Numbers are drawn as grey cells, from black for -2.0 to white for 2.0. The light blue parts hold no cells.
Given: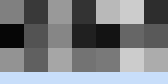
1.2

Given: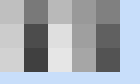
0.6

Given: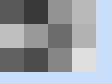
0.1

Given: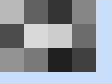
-1.5

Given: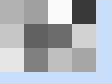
1.0

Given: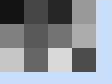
1.4

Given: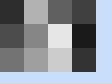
1.2

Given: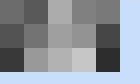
1.1

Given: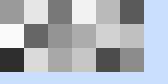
-0.8
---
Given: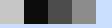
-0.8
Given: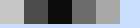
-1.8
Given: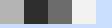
-0.3
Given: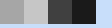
-1.0
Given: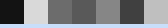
-0.3
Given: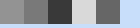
-1.1
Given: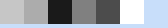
-1.6
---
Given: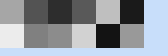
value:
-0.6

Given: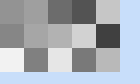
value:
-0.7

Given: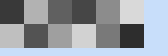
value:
-0.9

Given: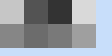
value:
1.4

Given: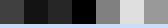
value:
-2.0

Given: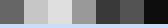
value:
0.4

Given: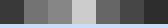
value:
1.2

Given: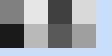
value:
1.4
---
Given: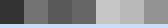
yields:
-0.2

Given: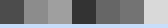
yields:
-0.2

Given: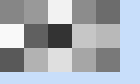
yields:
0.4

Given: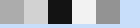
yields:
0.7

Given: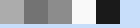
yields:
0.2

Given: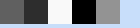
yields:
-0.5

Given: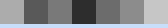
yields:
-0.1

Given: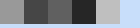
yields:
-0.5

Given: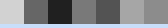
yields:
-0.1
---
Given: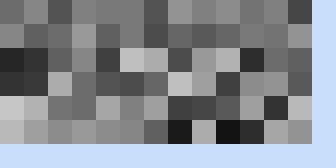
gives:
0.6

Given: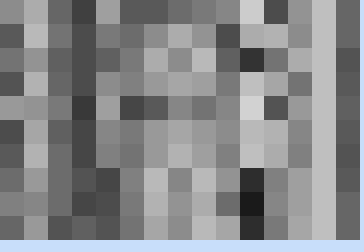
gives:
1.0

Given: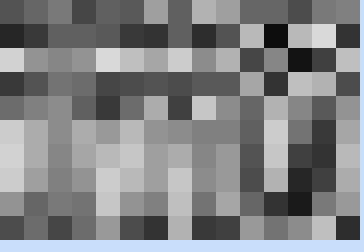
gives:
1.0

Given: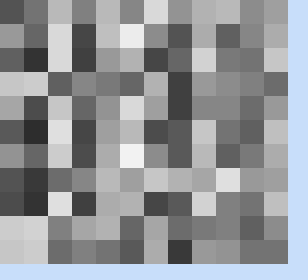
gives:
-0.2

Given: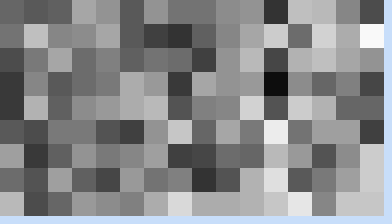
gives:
1.1
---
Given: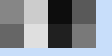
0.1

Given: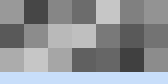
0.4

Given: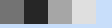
-0.2

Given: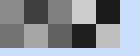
0.2

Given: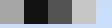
0.6

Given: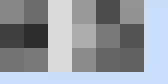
0.1
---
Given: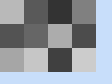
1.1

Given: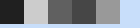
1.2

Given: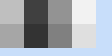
-1.2

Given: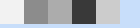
0.2

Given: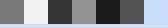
1.8

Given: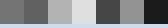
-0.5

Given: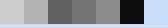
0.8
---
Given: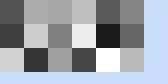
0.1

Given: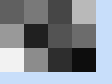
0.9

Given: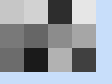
1.6

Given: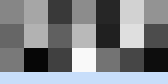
0.3

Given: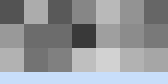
-0.4

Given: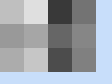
-0.2

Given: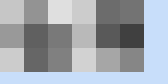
-0.2

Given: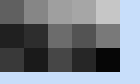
1.1

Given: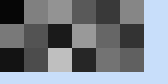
0.1
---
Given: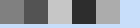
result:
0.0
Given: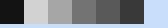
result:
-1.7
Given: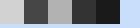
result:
1.3
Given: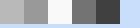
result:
0.9
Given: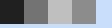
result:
-1.5
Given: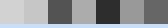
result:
1.3
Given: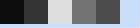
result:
-1.8
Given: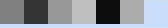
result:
0.0
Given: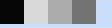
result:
-1.9
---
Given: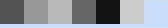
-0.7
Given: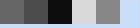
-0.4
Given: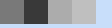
-0.1
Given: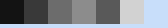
-1.7
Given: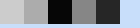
1.2
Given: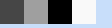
-0.9
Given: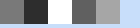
-0.1
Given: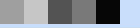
0.5
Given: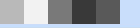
0.9
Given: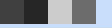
-1.0
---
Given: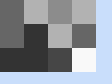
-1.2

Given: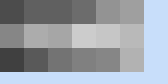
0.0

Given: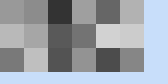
0.3

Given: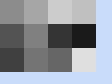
-0.2

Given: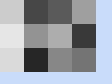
-1.4

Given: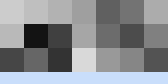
0.4

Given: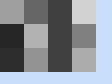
0.3
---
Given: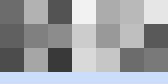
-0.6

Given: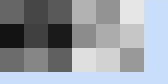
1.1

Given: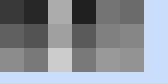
0.1

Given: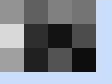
-0.8

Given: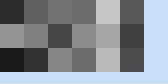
-1.0

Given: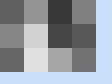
-0.6
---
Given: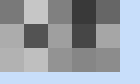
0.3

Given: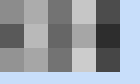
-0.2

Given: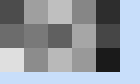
0.9

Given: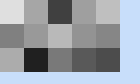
-0.1

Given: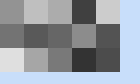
-0.1

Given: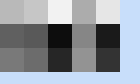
-1.4

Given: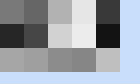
0.2

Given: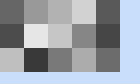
-0.1

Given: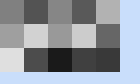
-1.6
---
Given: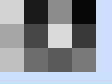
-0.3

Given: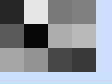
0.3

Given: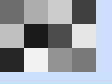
1.8

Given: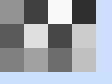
0.5

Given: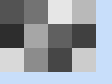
0.2

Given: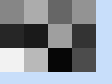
0.9

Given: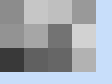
-0.5

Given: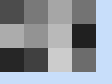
-1.0
